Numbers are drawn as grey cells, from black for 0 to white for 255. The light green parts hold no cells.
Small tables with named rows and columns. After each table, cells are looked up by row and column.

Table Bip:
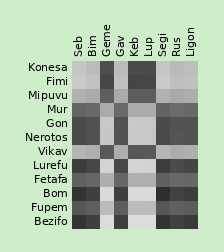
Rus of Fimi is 190
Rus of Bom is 66
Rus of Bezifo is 65
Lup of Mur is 172
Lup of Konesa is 75
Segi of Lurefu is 60
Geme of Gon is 199
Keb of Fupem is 189
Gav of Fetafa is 103
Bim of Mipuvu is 171
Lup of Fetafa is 175
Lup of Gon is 199

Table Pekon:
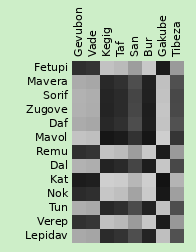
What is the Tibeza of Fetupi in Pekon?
154
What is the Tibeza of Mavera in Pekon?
80
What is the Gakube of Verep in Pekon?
28
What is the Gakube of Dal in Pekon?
198
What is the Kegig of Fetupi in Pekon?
194
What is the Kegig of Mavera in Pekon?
41
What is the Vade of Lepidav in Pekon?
165

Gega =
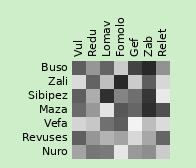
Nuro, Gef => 153
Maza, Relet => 80
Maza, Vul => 107
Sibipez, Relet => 233
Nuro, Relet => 203
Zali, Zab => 94
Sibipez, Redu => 173
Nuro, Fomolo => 230
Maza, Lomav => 227
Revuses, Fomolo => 163
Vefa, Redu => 199
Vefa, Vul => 212

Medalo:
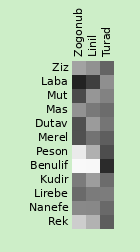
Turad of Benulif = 43
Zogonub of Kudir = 123
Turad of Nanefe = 105
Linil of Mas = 121
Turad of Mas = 108
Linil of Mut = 150
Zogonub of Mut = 75
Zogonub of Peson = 234
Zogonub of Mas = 146

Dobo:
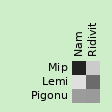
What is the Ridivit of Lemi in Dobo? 107
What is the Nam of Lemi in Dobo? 223
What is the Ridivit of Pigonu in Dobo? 154
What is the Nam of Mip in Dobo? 34
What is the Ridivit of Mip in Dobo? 203
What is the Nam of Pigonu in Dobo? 156

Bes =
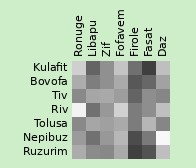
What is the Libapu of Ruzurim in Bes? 139
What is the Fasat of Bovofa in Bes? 103
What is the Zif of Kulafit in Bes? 144
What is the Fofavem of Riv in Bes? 209
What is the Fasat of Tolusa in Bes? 182
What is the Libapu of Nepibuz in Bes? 113

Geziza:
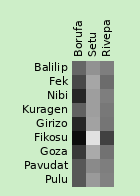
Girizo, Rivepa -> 117
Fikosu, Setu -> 225
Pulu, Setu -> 154
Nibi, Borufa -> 38
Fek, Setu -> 166
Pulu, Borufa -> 87
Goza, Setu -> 170
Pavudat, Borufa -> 87
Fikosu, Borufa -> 13
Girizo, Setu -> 162
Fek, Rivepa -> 108
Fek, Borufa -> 72
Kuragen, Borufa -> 97
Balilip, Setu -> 146
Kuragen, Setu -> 158
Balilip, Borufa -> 102
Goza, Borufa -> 57

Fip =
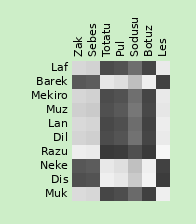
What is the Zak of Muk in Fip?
219
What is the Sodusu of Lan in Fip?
109
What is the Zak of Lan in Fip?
217
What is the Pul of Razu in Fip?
60
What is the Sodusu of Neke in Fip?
192
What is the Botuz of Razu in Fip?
58
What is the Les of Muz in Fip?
230
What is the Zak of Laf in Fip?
215
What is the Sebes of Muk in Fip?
215
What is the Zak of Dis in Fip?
79
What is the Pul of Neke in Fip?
223
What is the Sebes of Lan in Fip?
213
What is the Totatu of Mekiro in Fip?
76
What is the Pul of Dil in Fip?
84

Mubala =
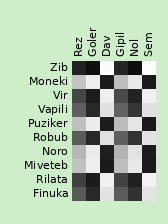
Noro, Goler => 236
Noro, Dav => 31
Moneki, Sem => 25
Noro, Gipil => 179
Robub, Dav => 225
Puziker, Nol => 230
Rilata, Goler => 27
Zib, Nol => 13
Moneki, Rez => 195
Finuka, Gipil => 92
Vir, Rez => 69
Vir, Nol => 34
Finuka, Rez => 89
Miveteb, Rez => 194
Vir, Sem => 240
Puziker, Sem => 26
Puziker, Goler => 237
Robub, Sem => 226
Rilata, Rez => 64
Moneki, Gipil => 190
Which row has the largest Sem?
Zib

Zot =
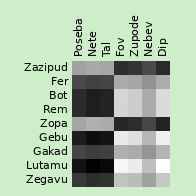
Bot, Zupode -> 204
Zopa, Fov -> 39
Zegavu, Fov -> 194
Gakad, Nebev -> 149
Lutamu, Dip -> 254
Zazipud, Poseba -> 161
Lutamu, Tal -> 9
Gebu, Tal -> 19

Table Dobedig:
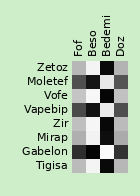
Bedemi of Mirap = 14
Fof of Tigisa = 187
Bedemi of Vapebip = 235
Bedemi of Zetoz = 10
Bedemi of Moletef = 232
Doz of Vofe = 193
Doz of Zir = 187
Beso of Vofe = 247
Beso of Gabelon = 5
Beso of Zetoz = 244
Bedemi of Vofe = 6
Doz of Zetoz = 179
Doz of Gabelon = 50

